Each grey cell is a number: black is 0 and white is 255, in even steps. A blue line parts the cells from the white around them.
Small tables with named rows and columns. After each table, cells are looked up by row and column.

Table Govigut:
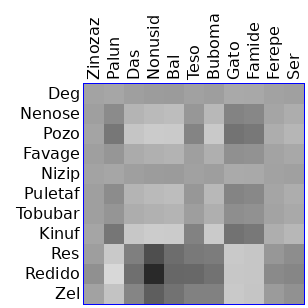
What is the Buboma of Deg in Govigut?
158
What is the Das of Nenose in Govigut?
180
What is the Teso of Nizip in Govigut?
161
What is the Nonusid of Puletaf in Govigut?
186
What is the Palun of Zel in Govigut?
195
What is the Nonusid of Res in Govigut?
78
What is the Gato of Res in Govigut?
201
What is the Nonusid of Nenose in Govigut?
186
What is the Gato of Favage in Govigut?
144
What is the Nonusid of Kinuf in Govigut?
204

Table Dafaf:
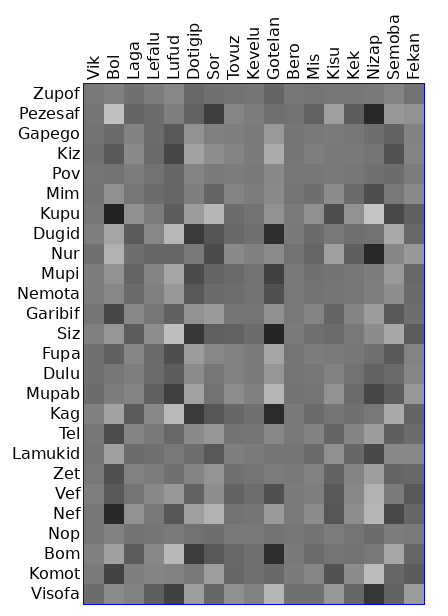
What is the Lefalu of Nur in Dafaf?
102
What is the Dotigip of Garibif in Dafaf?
145
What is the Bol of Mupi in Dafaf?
145
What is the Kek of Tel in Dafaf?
132
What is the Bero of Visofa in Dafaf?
113
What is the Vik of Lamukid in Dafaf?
116
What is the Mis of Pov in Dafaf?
119
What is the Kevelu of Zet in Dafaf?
116
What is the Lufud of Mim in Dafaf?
102
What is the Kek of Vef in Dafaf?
135
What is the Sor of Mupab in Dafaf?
114
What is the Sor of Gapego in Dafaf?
128
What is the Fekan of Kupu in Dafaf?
96
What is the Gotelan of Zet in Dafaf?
124
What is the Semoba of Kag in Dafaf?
170

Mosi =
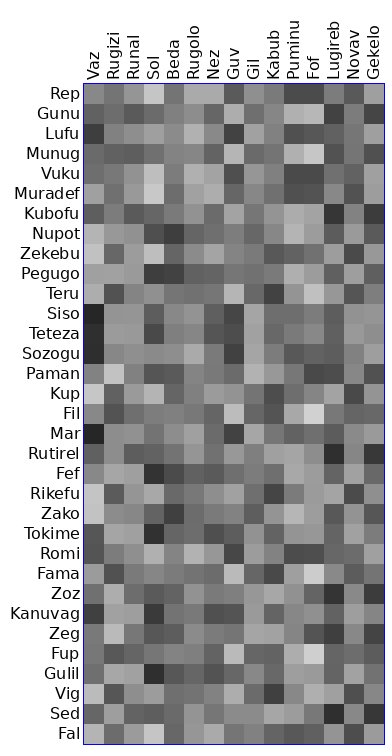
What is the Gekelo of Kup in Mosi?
148
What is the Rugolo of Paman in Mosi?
132
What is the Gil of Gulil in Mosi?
136
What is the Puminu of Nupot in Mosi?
180
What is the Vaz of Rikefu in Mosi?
196
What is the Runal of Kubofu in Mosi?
90
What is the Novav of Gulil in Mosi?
162
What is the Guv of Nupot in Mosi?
125
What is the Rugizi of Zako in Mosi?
140
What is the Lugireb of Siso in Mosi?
93
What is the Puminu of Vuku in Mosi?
74
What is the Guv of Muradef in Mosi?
102
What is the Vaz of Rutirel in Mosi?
96
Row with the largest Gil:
Paman

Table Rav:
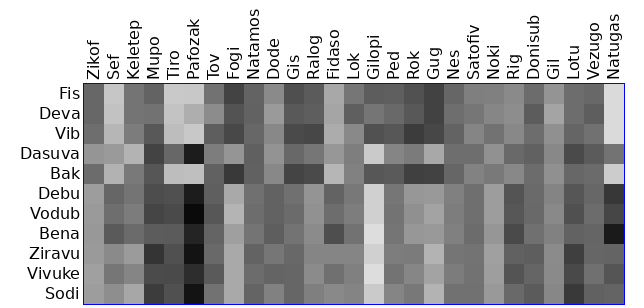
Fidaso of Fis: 168
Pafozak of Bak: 191
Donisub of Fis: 108
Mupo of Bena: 92
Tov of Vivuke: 90
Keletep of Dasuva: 179
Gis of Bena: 115
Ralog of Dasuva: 118
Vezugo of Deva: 94
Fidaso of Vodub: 109
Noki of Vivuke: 158
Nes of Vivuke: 124
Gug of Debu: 153
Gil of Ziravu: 139
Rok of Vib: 60
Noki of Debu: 157
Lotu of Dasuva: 74

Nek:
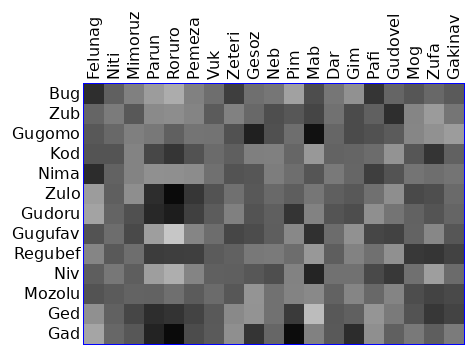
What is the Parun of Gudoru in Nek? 40
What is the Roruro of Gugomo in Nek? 96
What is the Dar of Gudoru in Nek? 84
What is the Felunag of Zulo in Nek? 156
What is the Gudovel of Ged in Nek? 122
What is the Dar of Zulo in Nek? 95
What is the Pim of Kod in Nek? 102
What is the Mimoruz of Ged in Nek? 70
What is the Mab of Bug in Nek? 77
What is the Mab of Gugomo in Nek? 17
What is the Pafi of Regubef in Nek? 112
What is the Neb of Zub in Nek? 78
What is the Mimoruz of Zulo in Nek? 142

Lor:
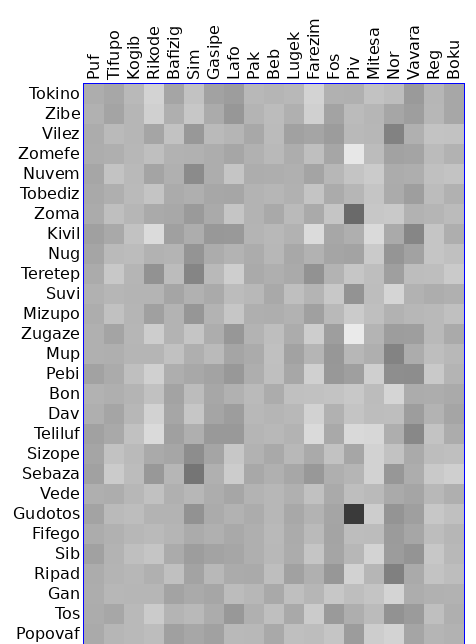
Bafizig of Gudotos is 179
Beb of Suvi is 169
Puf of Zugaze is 176
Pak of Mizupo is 175
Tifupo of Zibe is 164
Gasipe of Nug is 172
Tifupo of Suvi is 182

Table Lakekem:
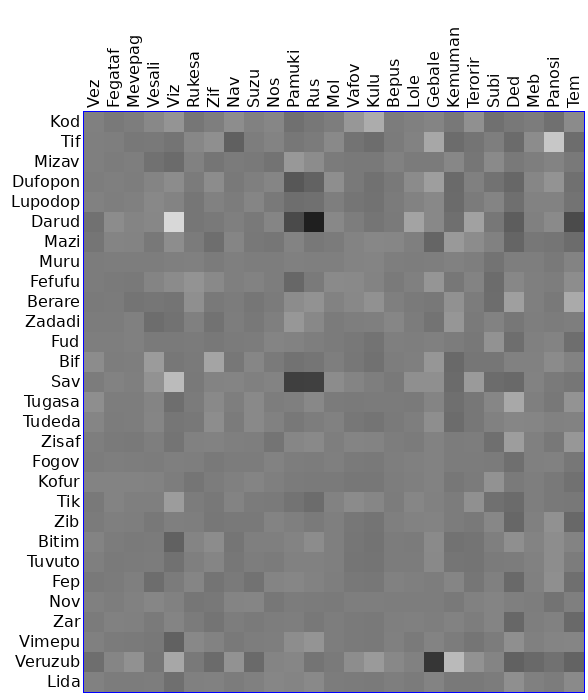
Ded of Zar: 103
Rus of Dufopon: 98
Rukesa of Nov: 118
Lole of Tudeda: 126
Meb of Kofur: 126
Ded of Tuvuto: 124
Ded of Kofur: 122
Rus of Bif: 117
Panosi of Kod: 112
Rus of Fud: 126
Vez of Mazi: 117

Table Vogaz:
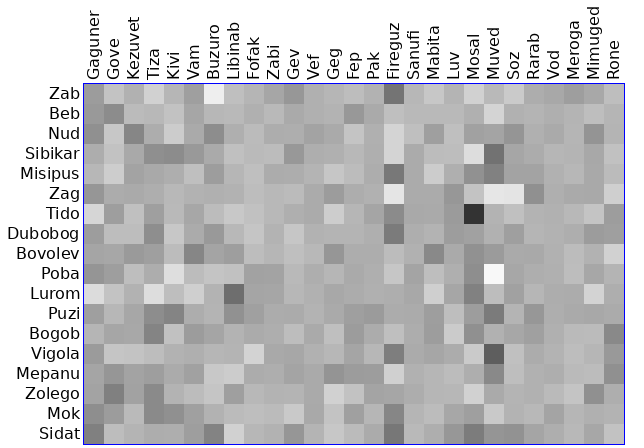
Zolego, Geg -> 209
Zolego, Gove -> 128
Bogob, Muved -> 177
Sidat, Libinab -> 209
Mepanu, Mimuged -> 188
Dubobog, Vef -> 178
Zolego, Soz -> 180
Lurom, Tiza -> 221
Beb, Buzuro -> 183
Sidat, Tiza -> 173
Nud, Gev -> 174
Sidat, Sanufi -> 185
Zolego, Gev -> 180
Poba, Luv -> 175
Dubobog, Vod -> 178
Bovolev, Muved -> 155
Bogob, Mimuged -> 187

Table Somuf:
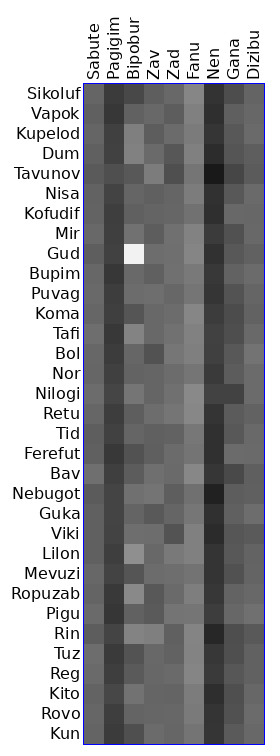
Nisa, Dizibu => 106
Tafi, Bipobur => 131
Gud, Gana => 88
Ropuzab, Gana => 99
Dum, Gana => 85
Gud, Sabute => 94
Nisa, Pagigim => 67
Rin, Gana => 78
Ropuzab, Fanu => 126
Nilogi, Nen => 66
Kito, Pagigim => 71
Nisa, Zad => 101
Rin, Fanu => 132
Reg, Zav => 103

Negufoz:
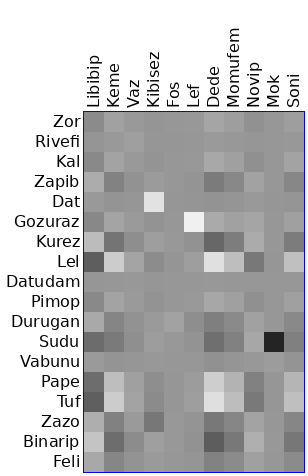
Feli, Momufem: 139
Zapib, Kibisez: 155
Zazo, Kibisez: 119
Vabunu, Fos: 151
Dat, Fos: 150
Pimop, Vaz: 154
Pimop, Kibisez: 147
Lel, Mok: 150
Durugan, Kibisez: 154
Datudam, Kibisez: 150

